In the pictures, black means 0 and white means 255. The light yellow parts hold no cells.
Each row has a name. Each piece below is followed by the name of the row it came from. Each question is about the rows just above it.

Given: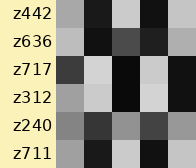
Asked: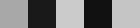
z442
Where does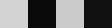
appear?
z717
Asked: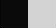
z312
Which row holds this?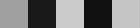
z711
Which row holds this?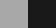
z442

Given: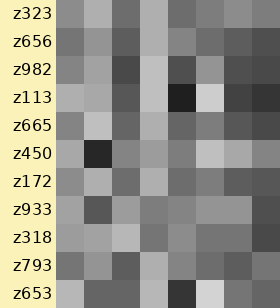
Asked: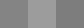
z450
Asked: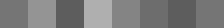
z793
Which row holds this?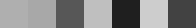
z113
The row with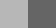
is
z653
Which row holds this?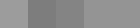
z933

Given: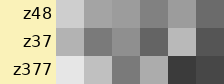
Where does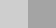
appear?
z48
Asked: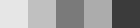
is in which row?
z377
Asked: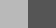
z37

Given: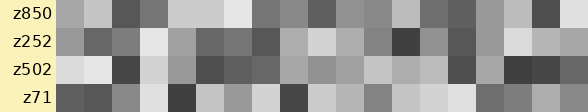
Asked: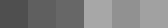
z502
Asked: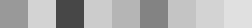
z71
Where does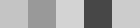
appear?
z71

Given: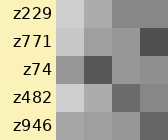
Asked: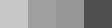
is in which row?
z771
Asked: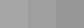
z946
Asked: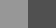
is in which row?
z771
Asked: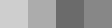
z482
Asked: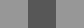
z74

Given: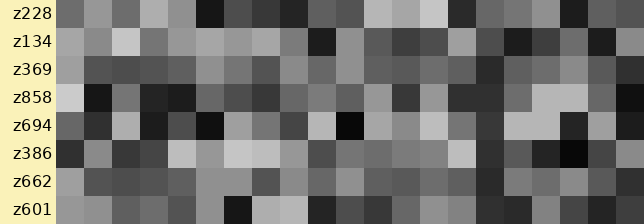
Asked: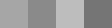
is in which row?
z694
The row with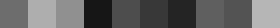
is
z228
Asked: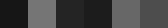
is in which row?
z858
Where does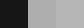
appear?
z601

